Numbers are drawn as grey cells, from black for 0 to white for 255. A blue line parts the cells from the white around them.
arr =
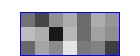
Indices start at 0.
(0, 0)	114
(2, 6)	62
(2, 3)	228
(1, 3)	184
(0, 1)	70

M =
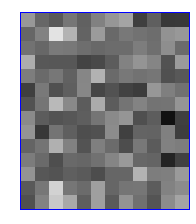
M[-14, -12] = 152
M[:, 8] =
[63, 114, 125, 148, 114, 60, 131, 79, 100, 120, 103, 179, 118, 112]
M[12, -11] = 119
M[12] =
[89, 119, 210, 118, 107, 159, 102, 117, 118, 92, 130, 140]
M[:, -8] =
[97, 99, 110, 67, 134, 135, 92, 94, 78, 83, 102, 90, 107, 94]
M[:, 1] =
[103, 130, 103, 88, 106, 121, 117, 92, 56, 116, 106, 87, 119, 130]
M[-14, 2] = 89
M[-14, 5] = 129
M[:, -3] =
[95, 109, 111, 133, 118, 151, 115, 93, 99, 91, 100, 125, 92, 84]
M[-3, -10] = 83
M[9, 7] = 77
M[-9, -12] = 63
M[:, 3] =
[118, 179, 120, 87, 97, 95, 137, 87, 95, 129, 105, 95, 118, 168]
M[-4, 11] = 65
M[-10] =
[125, 106, 119, 97, 134, 178, 106, 120, 114, 118, 80, 88]
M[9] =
[100, 116, 176, 129, 83, 127, 107, 77, 120, 91, 129, 125]
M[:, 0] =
[152, 102, 114, 173, 125, 63, 82, 138, 148, 100, 124, 147, 89, 80]
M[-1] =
[80, 130, 201, 168, 94, 159, 90, 147, 112, 84, 140, 164]
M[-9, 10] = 127
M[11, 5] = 77
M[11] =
[147, 87, 83, 95, 90, 77, 102, 102, 179, 125, 127, 154]
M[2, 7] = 108
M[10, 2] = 78

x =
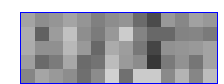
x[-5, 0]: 163
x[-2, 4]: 107
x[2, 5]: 104
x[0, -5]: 75
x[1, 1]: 97
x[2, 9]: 69
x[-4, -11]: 193
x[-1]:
[133, 165, 153, 141, 111, 140, 209, 112, 203, 203, 138, 180, 134, 189]
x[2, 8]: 120
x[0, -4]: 152
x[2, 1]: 144
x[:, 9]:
[75, 104, 69, 55, 203]
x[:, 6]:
[141, 152, 171, 188, 209]
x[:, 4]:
[149, 142, 153, 107, 111]
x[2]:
[172, 144, 144, 184, 153, 104, 171, 157, 120, 69, 145, 149, 153, 163]
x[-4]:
[173, 97, 156, 193, 142, 123, 152, 204, 132, 104, 104, 131, 133, 122]
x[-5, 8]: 107

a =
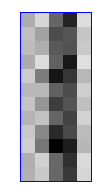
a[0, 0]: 173
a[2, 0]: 188
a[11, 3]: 57
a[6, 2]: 61
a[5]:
[184, 184, 97, 76, 206]
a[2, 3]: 82
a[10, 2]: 103
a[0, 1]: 215
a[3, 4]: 223
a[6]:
[196, 149, 61, 83, 192]
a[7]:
[180, 194, 101, 67, 210]
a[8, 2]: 42
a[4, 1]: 125
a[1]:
[192, 162, 77, 85, 197]
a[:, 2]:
[101, 77, 89, 97, 21, 97, 61, 101, 42, 3, 103, 103]
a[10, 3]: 47
